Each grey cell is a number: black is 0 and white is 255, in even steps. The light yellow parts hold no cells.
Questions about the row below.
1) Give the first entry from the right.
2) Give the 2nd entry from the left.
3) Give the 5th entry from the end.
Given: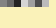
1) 187
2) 102
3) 35

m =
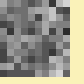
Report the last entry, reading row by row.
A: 98
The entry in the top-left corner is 169
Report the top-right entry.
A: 211
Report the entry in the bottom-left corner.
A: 69
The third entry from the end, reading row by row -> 183
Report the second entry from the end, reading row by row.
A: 211
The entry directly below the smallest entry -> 169
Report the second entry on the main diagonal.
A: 98
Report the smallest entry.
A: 44
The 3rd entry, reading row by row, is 140
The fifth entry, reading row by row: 85
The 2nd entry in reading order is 127
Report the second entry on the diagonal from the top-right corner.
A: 85
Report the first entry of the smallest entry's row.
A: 140
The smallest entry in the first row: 56
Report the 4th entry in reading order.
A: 111
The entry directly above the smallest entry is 127

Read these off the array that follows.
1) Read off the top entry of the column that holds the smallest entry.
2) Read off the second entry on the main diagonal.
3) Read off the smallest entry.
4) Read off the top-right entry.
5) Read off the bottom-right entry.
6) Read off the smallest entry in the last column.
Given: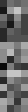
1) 53
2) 156
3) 10
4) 112
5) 125
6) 53

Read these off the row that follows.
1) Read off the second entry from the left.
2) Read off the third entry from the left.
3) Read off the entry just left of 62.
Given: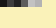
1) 62
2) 35
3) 22

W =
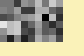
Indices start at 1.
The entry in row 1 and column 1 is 119
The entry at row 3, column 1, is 75
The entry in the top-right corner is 159
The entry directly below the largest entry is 147
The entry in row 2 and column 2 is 119
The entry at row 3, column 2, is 90
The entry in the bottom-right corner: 75
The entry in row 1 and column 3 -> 59
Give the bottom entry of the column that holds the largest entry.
119
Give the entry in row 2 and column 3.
159
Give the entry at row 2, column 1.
131
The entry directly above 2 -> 173
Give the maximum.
228
